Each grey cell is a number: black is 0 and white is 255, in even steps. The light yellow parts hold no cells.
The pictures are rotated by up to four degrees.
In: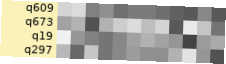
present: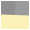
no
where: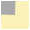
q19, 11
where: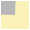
q297, 0
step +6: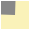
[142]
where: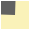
q609, 8
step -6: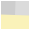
[199 213]

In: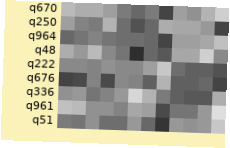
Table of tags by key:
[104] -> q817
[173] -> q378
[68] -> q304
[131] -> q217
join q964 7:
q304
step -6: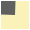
[90]
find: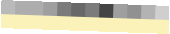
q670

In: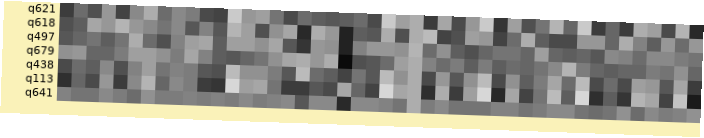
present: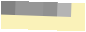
yes
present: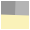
yes

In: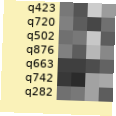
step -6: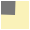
[114]
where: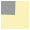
q423, 3

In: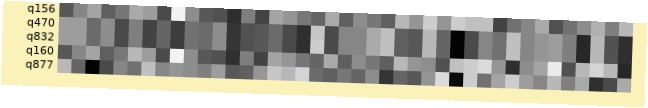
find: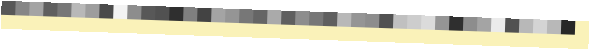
q160
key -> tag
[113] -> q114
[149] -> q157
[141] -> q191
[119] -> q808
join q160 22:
q808
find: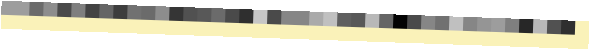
q470
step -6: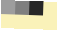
[151 121  33]
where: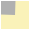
q156, 38
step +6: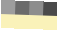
[163 113 147  80]

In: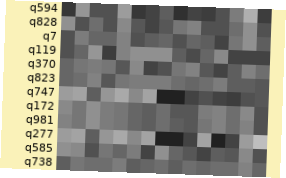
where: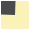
q119, 9
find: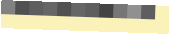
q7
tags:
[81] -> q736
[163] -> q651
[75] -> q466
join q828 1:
q736

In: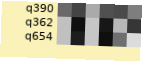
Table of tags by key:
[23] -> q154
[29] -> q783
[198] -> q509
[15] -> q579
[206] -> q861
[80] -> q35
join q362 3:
q154
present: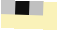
no
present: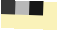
no
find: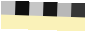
q362
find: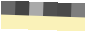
q390
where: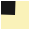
q362, 3

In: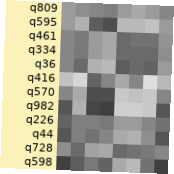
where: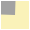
q728, 2
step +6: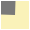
[127]
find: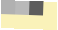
q36
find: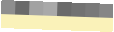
q728
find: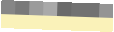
q461
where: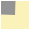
q461, 7
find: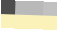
q595

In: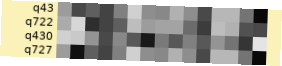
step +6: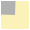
[183]
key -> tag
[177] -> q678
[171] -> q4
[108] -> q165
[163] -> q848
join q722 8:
q848
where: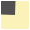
q722, 13
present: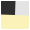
no
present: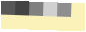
no
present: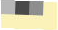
no
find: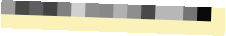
q43

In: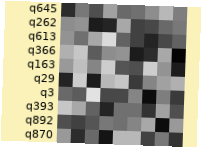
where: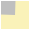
q163, 1
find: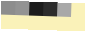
q366
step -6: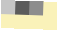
[192  86 135]
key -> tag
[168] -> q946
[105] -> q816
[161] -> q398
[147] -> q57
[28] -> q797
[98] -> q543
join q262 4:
q946
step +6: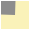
[147]
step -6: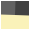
[92 59]
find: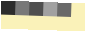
q645

